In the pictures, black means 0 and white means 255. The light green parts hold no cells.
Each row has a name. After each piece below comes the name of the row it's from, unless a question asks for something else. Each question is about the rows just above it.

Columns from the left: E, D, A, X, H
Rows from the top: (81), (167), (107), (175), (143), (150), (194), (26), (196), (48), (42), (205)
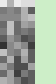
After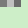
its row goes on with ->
[122 107]
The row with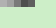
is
(205)
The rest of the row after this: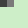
[94]
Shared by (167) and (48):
[122]

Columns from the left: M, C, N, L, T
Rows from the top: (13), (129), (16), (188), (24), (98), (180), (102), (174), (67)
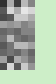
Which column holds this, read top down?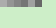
T
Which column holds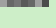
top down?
M
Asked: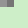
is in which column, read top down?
C
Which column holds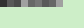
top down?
M
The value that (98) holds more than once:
[117]
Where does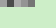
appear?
(174)

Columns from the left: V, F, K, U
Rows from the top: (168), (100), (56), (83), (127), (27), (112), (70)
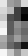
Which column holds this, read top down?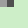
K
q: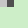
(56)
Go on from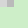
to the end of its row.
[63 18]
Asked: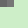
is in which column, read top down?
U

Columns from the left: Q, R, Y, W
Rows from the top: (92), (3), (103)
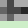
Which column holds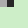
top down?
W
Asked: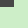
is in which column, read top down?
R

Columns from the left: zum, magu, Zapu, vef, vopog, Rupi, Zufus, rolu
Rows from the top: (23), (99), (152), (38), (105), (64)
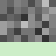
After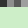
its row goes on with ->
[129]
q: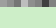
(38)
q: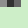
(64)
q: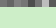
(23)
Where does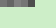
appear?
(23)

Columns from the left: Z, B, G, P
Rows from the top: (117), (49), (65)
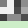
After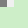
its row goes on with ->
[ 62 140]
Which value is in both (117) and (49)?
[240]
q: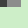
(65)
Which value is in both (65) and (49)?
[77]
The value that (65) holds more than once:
[140]
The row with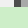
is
(49)

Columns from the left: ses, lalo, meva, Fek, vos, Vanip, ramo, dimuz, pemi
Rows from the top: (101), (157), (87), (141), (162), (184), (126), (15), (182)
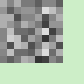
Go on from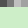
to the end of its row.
[80]
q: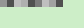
(126)

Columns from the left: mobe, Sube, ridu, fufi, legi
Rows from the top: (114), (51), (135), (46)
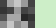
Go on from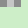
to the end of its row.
[168  67]
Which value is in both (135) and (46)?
[168]
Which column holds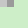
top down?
ridu
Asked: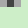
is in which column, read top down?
Sube
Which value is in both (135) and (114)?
[168]
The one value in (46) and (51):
[67]
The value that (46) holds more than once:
[140]

